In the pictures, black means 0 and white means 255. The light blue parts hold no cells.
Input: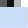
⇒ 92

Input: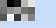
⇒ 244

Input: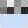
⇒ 117

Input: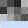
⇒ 195

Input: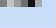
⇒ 156

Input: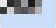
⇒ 95
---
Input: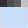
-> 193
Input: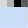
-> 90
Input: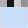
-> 146
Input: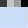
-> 4
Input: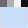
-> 16
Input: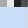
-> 80
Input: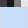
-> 230
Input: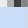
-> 134
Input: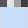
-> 60
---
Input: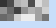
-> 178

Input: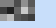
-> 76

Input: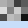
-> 62

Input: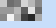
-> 122

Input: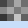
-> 167

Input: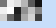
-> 224

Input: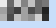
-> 209
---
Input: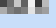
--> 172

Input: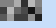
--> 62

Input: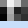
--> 18

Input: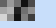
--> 166

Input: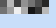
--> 115

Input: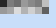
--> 153

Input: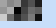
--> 149

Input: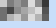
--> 112
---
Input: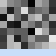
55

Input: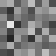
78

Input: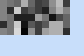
61

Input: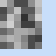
194

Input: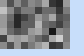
153

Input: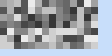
161
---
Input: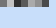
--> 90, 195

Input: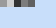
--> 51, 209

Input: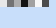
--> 18, 247

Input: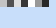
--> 54, 254

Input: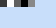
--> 96, 253

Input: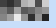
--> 89, 234

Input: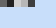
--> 209, 209
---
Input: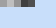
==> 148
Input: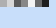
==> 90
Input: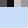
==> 197
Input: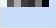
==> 172
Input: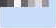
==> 244
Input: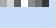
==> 97
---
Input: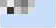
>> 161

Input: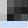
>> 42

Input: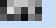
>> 180

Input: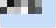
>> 77

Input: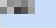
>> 88

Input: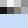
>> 130

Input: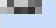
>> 45

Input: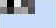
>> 166

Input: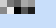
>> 83

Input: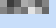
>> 183
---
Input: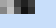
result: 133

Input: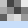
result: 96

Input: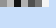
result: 147

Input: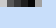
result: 202

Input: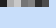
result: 31

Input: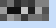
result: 82

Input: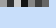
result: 160
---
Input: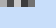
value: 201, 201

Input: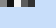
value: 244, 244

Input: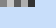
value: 93, 199

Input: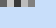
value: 58, 202

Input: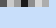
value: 26, 215

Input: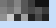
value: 87, 203

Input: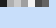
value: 159, 242
